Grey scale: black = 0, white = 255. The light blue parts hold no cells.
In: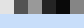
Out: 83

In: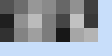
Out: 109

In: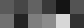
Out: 70

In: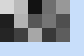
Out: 187

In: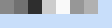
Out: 113

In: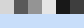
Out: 89
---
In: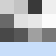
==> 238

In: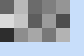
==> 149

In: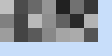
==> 55

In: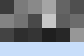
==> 79

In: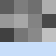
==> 174

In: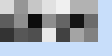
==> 178

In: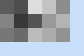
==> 140
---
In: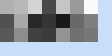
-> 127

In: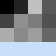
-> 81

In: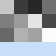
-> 73

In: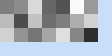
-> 209

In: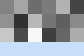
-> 138

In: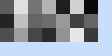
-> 101

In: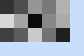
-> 170

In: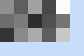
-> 116

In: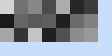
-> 128
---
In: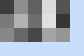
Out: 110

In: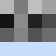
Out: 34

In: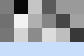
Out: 176

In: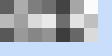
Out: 218

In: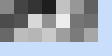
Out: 216

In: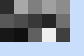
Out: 56
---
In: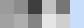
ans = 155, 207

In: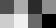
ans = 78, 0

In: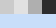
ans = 203, 44

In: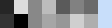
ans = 38, 174

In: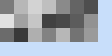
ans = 123, 154

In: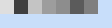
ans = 222, 127

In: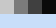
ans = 200, 10

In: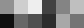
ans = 145, 116

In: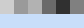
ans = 206, 128

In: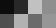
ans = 12, 150
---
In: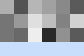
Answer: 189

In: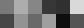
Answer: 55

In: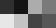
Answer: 20

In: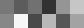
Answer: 50

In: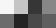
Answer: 197

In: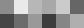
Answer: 168

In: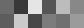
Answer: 85

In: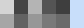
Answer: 180
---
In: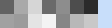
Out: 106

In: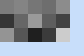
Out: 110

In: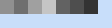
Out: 197

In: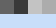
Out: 172

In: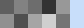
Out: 50

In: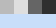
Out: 47

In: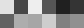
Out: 85

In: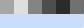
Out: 78

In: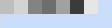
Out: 110
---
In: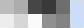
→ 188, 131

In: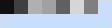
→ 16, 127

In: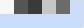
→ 247, 107

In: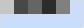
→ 198, 128

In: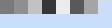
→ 122, 165

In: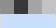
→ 142, 195
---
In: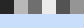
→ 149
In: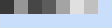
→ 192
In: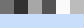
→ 188
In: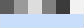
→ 242
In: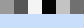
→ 112
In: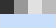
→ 187
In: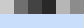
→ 140
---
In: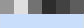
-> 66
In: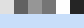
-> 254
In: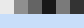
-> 122
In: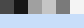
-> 122
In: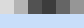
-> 101
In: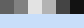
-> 68
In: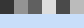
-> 74
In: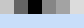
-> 163
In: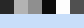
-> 253
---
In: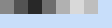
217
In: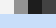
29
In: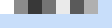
90
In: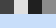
32
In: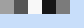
23
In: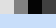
4
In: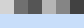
133
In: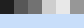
232
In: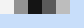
90
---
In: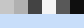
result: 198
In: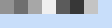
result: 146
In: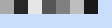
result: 169
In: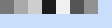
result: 119
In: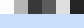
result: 252
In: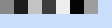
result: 136
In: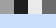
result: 160
